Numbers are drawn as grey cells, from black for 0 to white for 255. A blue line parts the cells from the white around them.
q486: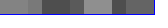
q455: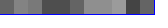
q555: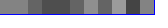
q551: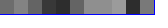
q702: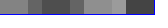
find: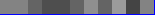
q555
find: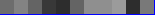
q551
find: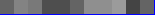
q455
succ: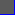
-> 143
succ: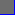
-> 131
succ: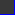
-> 45

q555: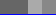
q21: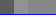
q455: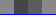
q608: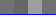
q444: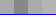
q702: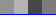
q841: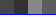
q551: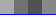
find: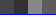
q841
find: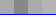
q444
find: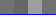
q608
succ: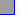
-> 113
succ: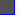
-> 136

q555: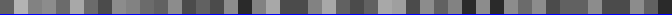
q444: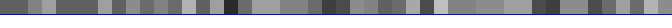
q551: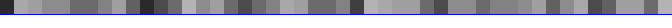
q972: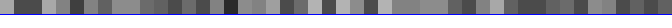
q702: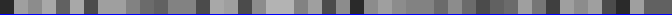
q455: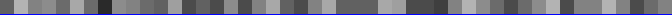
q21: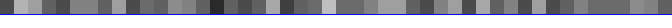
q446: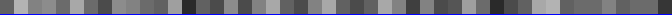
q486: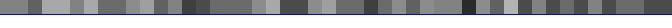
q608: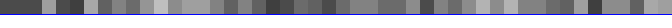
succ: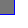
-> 63
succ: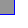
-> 191
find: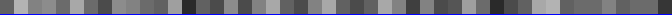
q446
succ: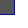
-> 159
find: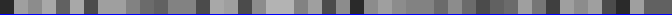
q702

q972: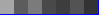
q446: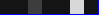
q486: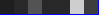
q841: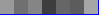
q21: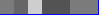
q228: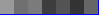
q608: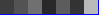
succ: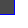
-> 61
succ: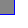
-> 61
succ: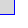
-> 20
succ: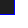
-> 40

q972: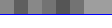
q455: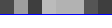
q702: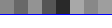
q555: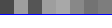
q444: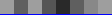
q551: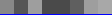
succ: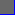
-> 147
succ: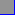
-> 85
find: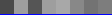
q555

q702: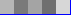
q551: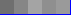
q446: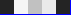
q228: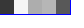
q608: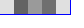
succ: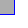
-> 182
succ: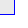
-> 36
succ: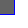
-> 154
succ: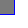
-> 164
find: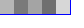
q702

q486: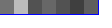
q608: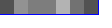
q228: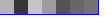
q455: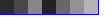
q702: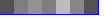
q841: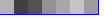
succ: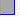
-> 197
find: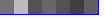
q486
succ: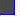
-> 134
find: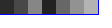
q455
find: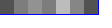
q702

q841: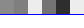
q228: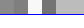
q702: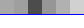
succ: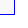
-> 116
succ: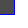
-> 150
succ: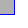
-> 209
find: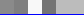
q228

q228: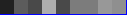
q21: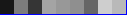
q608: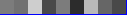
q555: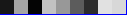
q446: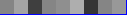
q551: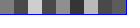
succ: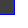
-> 133
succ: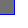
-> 206
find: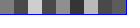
q551
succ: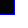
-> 194
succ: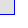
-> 216
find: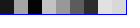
q555
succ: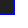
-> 92

